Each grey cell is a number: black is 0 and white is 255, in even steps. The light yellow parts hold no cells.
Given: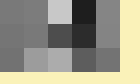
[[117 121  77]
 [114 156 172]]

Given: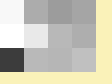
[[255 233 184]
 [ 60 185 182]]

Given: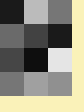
[[106  66  26]
 [ 70  14 229]]

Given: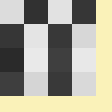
[[ 54 228  56]
 [ 42 233  63]]

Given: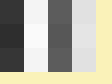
[[ 46 250  87]
 [ 54 244  92]]

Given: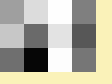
[[199 106 227]
 [111   6 253]]
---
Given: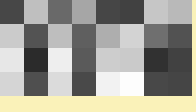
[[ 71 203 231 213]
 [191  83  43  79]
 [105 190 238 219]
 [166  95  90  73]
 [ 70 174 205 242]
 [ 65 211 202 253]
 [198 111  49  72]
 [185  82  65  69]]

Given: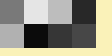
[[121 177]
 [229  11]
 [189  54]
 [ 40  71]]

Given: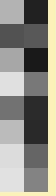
[[179  82 167 224 114 187 220 225]
 [ 33  88  25 120  43  41 101 131]]

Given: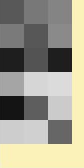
[[ 88 122  30 165  20 205]
 [120  87  83 214  94 208]
 [132 138  30 219 203 102]]

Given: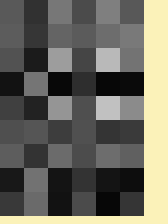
[[ 89  92  82  18  64  79  93  24  57]
 [ 49  54  27 117  34  85  51 114 106]
 [119 100 157   8 149  61 107  20  18]
 [ 75  91  69  46  79  80  76  51  75]
 [127 109 185   7 193  52 109  20   7]
 [ 88 121 115  10 139  58  96  13  53]]

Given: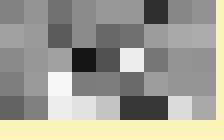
[[129 161 136 126  99]
 [147 155 150 154 128]
 [114  92 161 246 236]
 [139 138  19 122 226]
 [153 104  81 125 195]
 [151 111 237 105  55]
 [ 46 156 119 157  55]
 [135 168 147 149 219]
 [146 171 146 149 169]]

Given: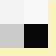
[[244 204]
 [249   7]]

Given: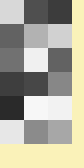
[[216  98 113  62  42 231]
 [ 79 178 240  71 247 139]
 [ 60 209  98 135 242 167]]
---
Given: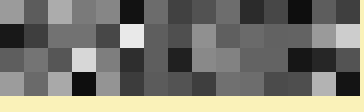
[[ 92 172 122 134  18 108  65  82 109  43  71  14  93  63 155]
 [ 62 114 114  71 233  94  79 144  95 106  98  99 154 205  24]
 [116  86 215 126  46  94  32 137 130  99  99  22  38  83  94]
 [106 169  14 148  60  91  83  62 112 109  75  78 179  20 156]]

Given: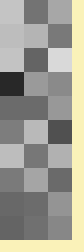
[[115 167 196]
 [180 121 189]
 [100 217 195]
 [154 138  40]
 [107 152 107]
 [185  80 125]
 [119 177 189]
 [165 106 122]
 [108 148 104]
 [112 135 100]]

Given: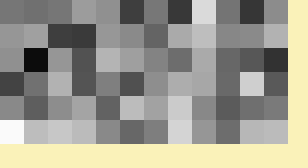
[[112 118 156 144  62 119  56 218 116  54 140 118]
 [160  62  58 151 138 100 170 190 135 138 178 150]
 [ 12 150  82 180 159 131 109 170 103  87  50 144]
 [113 178  84 127  80 142 173 167 105 207  89  67]
 [ 94 141 164  98 188 162 203 136  91 111 122 137]
 [189 199 187 137 103 126 212 150 109 183 187 250]]

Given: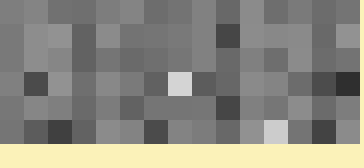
[[132 113 111 125 132 109 115 129 104 139 110 122 108 116 126]
 [141 146  98 139 115 117 121 129  70 140 136 138 105 146 121]
 [141 134  98 117 106 111 118 129 105 128 110 139 108 115 121]
 [ 75 146 111 136 122  97 212  92 103 138 132 108  76  47 128]
 [134 127 106 124  98 117 117 118  70 128 118 140 107 125 119]
 [ 92  64  98 139 131  75 131 124 104 145 204 116  67 139 117]]

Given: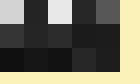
[[ 35 232  39  87 211]
 [ 37  44  27  28  53]
 [ 22  18  39  29  16]]

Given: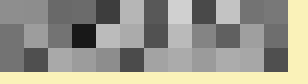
[[141 105 107  61 182  88 208  73 195 115 120 142]
 [157 115  24 187 171  81 186 132  96 159 110 115]
 [ 79 169 156 141  75 163 171 155 172 167  79 115]]
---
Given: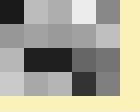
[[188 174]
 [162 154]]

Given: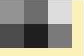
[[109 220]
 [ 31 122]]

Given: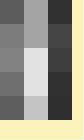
[[165  49]
 [165  68]]

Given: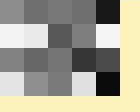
[[110 119]
 [234  87]]

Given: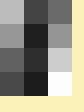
[[ 68 105]
 [ 30 149]]

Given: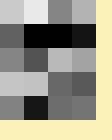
[[233 132]
 [  1   0]]
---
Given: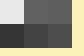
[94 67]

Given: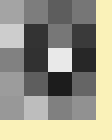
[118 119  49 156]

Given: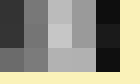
[ 14 154 178]

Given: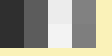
[129 243]

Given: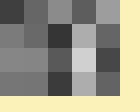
[157 173  89 117]

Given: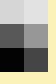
[226  88]

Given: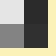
[ 43 131]
